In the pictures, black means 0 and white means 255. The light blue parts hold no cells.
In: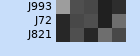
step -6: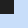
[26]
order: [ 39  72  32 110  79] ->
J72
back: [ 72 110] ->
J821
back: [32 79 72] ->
J72

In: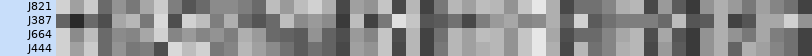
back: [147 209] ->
J387
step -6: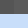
[79 85]
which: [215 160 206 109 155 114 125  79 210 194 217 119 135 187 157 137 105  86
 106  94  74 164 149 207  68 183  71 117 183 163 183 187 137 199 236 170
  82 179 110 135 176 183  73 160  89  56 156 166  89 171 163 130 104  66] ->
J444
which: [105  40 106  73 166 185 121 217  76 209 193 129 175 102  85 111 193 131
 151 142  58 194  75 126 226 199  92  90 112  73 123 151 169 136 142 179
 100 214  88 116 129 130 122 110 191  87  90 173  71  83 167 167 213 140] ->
J387
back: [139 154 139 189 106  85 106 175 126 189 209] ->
J387
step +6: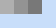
[181 153 126]
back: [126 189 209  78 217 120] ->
J387

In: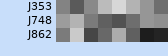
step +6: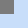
[129]
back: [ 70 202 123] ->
J862

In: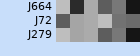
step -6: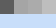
[ 87 159 165 184]
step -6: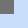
[108]
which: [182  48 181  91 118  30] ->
J664
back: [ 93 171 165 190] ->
J279
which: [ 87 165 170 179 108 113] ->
J72

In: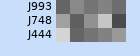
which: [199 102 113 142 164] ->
J444
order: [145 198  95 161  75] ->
J748
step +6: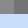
[143 122]
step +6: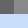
[107 143]
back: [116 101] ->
J444
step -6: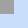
[155]
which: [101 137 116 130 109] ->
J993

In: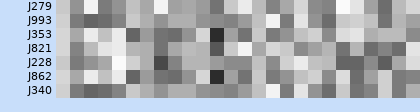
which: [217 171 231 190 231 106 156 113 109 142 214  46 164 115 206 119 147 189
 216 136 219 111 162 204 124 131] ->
J862
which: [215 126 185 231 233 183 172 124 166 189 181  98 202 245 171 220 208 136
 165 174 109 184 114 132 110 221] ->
J821

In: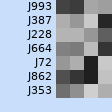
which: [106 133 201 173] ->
J353
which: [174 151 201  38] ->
J387
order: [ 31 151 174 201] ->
J72

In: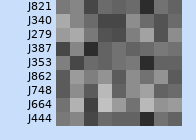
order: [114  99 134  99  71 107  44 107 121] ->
J821
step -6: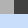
[172  59]
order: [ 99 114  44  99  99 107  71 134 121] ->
J444
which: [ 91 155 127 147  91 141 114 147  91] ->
J862

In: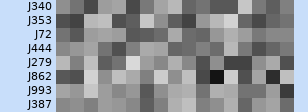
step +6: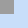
[163]
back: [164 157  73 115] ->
J340
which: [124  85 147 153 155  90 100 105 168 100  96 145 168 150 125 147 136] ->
J72

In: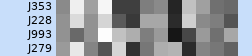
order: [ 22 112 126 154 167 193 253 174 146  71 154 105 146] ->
J993
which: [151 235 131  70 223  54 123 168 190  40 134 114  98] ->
J279
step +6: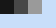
[ 28  77 160]
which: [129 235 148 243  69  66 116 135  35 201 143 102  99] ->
J353
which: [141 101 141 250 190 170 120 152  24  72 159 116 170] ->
J993

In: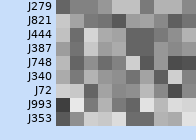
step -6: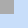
[165]
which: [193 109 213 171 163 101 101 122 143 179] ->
J444
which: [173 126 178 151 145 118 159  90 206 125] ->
J340
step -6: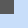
[83]
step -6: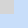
[207]

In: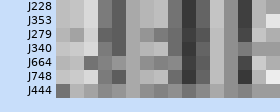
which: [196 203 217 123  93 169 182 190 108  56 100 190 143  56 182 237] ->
J748
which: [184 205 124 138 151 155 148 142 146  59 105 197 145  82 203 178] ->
J664
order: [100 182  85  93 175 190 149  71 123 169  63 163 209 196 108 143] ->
J279
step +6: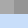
[175 155]
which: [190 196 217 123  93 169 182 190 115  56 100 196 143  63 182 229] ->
J353

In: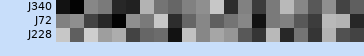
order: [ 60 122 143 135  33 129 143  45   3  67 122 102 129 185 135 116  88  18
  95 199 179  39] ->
J340
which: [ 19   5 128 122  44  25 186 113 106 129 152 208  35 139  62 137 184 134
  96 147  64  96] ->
J340
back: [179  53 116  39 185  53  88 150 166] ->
J228
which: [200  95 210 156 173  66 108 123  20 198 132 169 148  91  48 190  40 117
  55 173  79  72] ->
J228

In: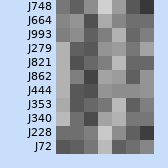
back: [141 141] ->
J444
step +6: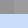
[154 162]
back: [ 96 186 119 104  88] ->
J353

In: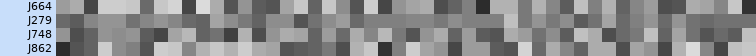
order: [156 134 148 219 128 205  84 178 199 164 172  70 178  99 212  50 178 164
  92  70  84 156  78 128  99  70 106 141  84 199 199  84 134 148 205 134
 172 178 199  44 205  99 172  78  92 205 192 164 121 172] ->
J862
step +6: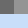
[112 154]
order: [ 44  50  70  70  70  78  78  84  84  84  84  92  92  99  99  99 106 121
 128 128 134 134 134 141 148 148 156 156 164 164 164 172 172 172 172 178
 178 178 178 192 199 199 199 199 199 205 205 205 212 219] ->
J664
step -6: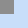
[135]
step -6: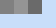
[122 142 100]
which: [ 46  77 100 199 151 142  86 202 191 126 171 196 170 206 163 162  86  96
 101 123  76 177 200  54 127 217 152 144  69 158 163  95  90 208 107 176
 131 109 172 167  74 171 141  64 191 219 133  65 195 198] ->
J862

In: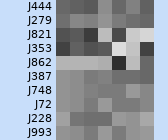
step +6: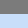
[129 129]
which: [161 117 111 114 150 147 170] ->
J228
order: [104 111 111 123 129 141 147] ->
J387
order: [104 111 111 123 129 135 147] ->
J279
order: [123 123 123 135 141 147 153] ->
J72
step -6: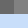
[ 98 123]

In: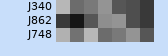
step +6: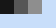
[ 28  92 148]
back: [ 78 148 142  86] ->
J862
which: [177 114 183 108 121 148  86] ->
J748

